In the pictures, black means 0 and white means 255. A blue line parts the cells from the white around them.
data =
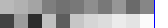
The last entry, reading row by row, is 251
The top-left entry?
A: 185
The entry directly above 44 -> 164
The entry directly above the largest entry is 134
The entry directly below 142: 213
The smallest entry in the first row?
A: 106
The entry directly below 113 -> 93

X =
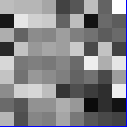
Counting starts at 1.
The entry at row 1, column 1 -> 189
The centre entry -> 134
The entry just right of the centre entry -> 106
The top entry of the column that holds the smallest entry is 189
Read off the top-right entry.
254
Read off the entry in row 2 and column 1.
24
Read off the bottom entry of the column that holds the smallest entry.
86
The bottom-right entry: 66
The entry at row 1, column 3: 182
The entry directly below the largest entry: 92
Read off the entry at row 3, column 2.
99
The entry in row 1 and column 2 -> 182
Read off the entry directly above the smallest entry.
60
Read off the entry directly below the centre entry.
127
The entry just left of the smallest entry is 152
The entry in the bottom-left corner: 182
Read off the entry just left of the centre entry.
120
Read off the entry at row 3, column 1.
174

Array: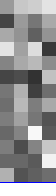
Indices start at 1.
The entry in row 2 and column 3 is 118
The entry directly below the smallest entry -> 63
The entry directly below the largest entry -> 132
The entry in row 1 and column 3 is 206
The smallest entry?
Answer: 50
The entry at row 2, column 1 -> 69
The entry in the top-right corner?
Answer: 227
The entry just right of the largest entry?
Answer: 90
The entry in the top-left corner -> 154
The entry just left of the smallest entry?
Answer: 77
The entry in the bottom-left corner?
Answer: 177
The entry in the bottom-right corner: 110
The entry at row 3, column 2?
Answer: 147
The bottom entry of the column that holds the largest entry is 96

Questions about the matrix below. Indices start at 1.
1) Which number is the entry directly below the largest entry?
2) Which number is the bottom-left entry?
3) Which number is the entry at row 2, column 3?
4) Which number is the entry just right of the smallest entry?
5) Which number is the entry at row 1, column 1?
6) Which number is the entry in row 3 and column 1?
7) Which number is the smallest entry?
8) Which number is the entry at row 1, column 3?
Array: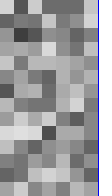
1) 135
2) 163
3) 116
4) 85
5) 211
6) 149
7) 62
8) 204

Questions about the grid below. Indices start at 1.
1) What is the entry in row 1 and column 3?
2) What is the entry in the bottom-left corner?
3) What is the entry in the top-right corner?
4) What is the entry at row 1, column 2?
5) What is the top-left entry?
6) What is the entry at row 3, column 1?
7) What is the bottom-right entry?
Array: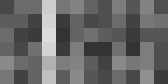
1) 107
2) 119
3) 79
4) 107
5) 72
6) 107
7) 59

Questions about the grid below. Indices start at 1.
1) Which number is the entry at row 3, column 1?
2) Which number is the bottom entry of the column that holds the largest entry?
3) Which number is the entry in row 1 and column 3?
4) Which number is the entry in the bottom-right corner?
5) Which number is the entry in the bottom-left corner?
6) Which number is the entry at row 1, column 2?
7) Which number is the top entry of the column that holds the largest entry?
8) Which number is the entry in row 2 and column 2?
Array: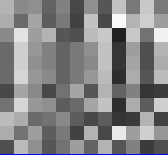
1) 137
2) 86
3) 143
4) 79
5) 79
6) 137
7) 194
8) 106

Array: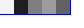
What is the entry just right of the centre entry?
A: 156
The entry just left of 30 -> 244
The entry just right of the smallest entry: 127

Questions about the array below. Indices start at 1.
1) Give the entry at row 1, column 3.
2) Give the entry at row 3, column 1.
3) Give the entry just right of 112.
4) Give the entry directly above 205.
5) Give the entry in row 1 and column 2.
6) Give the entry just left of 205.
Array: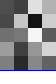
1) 224
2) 112
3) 120
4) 177
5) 64
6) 20

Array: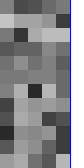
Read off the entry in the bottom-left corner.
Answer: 156
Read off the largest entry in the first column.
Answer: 196
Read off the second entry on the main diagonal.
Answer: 163
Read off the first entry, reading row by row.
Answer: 128
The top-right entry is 121
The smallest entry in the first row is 74
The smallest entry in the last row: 87
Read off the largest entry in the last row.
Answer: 182
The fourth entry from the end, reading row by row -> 170
